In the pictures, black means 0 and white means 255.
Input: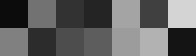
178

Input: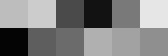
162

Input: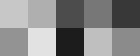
191

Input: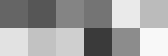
140

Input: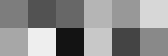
68

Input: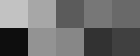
50
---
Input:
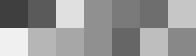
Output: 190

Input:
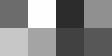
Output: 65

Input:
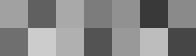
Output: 189

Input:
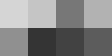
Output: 66

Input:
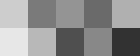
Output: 136

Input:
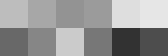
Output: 50
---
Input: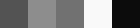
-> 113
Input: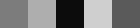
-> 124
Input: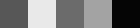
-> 107
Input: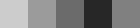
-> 128
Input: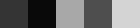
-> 78
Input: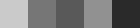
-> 118
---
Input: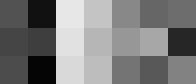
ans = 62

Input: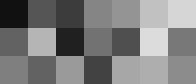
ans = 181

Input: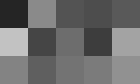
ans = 69

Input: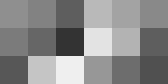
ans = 102

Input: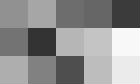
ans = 51

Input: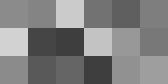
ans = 69

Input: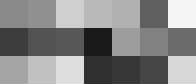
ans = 82

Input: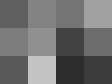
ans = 145

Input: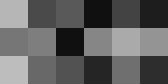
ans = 126
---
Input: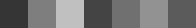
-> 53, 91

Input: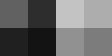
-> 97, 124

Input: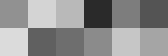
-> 145, 165

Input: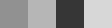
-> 145, 215

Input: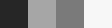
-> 38, 247

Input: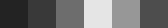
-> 35, 77

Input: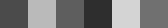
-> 75, 112
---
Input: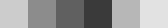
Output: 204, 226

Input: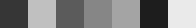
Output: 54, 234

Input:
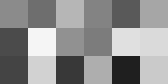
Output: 139, 202

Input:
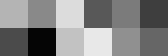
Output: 180, 102

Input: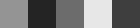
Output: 148, 62

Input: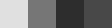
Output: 224, 72

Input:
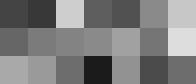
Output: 68, 109
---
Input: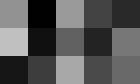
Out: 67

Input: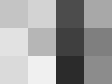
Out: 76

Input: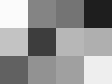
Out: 116

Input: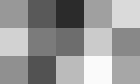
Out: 160

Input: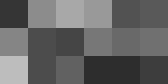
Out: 82

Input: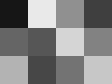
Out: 144

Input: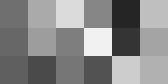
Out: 37

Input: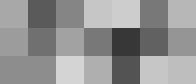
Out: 120
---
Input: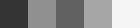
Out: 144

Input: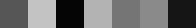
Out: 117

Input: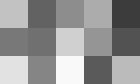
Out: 141

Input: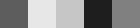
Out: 128

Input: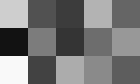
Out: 109

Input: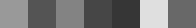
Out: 104

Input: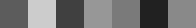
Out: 122

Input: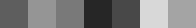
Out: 121
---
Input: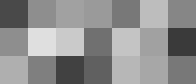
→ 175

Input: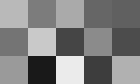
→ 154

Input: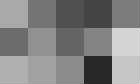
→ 175

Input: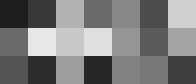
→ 84

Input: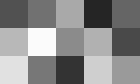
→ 225

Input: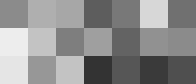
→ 229

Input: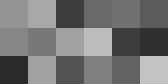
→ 42
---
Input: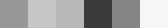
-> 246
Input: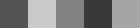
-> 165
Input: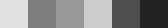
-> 34
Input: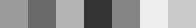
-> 202
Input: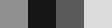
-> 220
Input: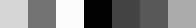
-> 170
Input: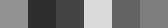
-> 125
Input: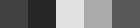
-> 88
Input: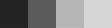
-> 214
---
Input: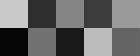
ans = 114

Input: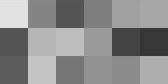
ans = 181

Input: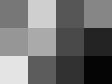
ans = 170

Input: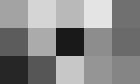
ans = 171

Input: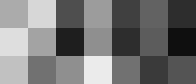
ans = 163

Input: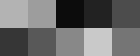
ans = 88
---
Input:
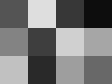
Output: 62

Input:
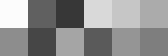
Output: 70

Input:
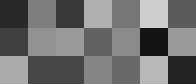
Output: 146

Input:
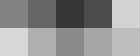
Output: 175

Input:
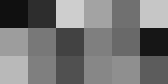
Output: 120

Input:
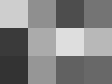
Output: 171

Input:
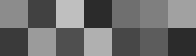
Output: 155

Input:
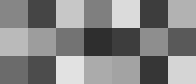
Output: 157

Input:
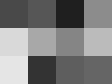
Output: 168

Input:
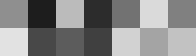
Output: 72
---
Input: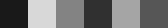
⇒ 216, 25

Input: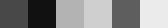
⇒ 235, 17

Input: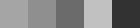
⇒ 193, 50

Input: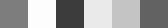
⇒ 253, 60

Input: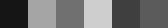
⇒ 206, 21

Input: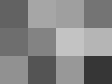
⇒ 195, 54

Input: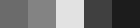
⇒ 226, 28

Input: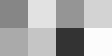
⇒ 252, 51
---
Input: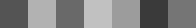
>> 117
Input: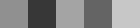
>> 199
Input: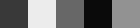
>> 146
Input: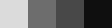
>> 15
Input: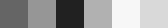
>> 217
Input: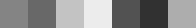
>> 173
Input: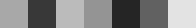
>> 227
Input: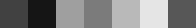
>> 87
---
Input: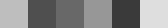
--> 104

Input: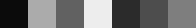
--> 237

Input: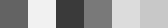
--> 58

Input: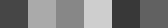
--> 135

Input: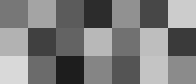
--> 133

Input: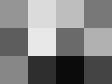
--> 135
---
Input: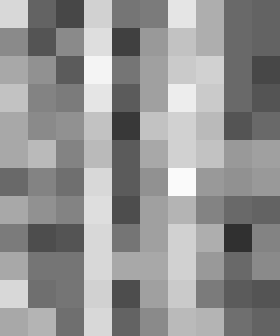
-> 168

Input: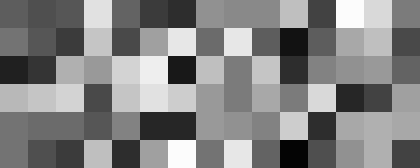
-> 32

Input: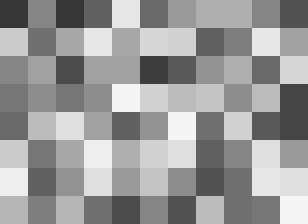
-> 133

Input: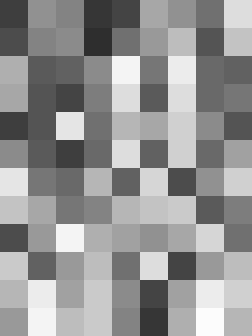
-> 175

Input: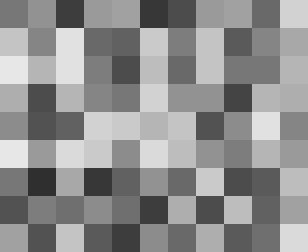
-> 231
